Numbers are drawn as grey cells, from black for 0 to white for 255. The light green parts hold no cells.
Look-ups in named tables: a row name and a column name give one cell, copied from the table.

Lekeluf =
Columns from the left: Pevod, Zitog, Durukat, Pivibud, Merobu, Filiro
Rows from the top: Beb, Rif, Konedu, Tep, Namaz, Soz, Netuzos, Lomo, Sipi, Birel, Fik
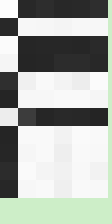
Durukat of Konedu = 39
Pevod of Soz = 37
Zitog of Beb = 40
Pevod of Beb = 252
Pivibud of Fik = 239
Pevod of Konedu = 251
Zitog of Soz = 247
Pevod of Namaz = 47
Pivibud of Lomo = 242
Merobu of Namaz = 237
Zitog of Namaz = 240
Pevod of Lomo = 37
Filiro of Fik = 248
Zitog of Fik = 247
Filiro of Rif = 247
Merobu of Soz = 249
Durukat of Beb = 45
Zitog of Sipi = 246

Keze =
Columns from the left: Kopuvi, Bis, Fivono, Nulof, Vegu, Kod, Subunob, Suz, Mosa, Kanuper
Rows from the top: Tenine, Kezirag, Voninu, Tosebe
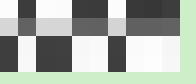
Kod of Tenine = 59
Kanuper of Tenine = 61
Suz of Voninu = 250
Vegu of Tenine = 60
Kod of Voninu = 249
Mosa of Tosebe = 253
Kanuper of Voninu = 246
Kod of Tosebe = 250
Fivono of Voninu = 63
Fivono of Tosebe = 62
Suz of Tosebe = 251
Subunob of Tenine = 252
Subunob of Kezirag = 212
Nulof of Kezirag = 214
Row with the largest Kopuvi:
Tenine

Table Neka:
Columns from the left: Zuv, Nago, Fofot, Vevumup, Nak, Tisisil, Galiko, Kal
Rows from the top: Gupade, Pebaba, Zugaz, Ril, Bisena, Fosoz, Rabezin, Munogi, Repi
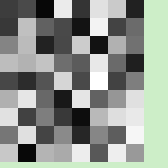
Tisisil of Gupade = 225
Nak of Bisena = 73
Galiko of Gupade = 202
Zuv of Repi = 200
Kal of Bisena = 126
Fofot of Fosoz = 104
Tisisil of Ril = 232
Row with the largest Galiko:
Repi

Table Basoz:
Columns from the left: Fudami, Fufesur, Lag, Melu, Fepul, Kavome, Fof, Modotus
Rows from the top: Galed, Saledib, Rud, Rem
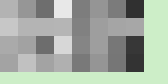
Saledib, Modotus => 167
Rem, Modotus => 51
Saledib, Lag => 180
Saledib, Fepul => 129
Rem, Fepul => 121
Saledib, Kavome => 158
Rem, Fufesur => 193
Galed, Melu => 232
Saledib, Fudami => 199
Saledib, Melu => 181
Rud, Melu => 215

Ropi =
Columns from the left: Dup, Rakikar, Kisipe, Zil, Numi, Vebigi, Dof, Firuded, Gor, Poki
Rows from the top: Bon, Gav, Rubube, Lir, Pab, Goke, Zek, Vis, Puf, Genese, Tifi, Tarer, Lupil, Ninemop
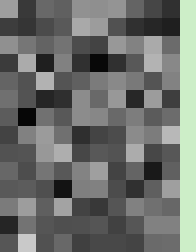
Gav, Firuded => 48
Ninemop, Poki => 108
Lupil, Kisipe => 85
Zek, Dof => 105
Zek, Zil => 88
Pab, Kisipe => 178
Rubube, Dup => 144
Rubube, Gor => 170
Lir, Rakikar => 171
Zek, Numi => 140
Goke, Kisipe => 37
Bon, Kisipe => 104
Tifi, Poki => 159
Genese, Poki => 96
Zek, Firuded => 125
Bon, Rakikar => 57
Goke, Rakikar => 83
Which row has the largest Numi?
Gav

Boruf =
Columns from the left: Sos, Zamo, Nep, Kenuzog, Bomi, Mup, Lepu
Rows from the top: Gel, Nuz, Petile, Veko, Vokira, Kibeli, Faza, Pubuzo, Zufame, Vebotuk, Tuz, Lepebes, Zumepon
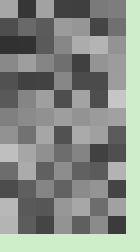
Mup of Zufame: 65
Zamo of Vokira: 65
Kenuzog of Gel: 64
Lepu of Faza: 161
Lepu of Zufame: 79
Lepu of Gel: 125
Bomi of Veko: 64
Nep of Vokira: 66

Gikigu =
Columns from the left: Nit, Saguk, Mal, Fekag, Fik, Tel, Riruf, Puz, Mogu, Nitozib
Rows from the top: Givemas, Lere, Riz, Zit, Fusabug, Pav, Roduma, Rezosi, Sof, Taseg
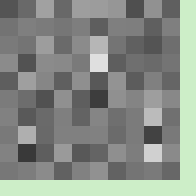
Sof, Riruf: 143
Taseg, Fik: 129
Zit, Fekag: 137
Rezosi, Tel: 129
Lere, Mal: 123
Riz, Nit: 122
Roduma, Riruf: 111
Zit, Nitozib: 116
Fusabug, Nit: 94
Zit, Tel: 223
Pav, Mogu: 158
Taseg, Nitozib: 103
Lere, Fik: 126
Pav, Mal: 81
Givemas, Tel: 156
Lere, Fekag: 118
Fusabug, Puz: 92
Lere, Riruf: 127
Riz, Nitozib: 110
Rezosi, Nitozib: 121

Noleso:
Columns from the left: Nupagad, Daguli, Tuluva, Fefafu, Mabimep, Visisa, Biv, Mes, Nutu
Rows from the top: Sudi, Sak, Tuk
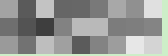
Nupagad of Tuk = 154
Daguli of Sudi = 90
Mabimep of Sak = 186
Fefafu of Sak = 130
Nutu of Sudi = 224
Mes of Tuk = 231
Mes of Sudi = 144
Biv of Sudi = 168
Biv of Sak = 124
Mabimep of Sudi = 103
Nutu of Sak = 132
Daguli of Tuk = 114
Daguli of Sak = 83
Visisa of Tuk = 131
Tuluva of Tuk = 190
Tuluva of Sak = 62
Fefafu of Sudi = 102
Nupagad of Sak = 111

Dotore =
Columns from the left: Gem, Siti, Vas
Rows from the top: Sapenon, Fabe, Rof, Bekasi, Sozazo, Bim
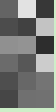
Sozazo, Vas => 116
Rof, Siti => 147
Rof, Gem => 144
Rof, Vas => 45
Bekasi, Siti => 87
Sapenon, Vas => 55
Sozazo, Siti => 103
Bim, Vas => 113

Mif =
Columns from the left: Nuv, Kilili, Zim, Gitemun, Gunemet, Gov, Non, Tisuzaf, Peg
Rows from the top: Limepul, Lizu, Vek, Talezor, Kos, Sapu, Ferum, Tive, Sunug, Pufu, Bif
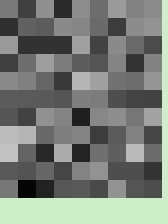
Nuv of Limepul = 121
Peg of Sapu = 67
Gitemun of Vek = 49
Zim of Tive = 104
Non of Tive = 91
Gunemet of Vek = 160

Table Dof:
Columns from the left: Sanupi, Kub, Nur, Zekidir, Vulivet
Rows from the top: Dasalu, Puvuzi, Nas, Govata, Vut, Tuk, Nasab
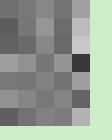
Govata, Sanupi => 158
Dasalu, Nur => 136
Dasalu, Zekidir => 116
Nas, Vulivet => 199
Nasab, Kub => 114
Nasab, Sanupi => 95
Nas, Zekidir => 106
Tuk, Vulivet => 100
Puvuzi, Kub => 119
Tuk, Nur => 120
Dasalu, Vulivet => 159
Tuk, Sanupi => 145
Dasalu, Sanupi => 113
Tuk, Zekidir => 132

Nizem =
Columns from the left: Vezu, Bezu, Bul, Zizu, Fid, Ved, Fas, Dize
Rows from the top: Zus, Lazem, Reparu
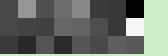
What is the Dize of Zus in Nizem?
2
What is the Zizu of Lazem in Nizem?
102
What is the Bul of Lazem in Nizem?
64
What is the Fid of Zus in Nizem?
136
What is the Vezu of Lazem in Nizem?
72
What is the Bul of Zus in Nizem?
79
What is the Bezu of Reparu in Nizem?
41
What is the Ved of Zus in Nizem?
58
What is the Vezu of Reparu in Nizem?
58
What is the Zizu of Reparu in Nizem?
43
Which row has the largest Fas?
Reparu

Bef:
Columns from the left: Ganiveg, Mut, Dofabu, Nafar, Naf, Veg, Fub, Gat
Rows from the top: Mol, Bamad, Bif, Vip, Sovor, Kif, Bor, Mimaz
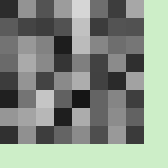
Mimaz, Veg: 78
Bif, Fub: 110
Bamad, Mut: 68
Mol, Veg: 110
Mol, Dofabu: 83
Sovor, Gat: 162
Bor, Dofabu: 183
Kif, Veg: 100
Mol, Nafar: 156
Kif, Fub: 133
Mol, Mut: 147
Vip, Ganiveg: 106
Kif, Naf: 21
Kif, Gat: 62
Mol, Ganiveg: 44
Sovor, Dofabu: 67

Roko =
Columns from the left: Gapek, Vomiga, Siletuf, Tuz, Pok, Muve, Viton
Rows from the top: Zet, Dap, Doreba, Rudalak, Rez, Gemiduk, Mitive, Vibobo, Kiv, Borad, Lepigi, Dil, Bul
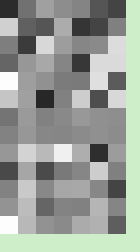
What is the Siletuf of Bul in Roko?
146
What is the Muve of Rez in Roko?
223
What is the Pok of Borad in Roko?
134
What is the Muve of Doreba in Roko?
138
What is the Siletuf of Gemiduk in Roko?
39
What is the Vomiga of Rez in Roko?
158
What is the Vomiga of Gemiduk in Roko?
160
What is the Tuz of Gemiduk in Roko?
129
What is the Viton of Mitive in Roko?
142
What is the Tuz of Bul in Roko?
138
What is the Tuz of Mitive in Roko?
137
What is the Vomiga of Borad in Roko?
166
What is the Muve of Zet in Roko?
85
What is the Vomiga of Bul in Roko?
184
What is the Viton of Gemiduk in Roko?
216
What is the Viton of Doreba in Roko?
220
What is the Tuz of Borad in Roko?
121
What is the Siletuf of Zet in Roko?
160

